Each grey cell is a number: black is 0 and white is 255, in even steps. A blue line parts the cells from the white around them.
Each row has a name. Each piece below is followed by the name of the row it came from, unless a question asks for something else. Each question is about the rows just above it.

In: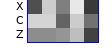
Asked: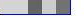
C
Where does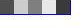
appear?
X
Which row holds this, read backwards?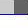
C

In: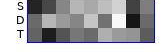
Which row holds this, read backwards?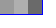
T
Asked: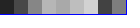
S

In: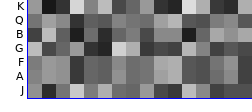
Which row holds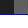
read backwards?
B
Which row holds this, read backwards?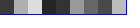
K
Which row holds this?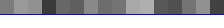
F
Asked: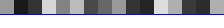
K
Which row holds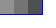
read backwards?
F

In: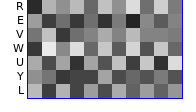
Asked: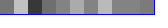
V
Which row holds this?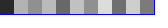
R
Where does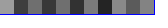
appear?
E
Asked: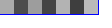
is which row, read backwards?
L
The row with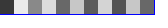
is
W
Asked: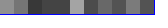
Y

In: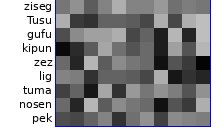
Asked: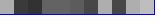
Tusu
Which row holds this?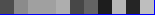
gufu
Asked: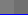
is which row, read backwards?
ziseg
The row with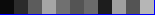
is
kipun
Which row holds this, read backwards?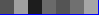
kipun
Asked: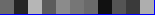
nosen

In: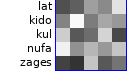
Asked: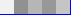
nufa
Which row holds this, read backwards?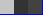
zages

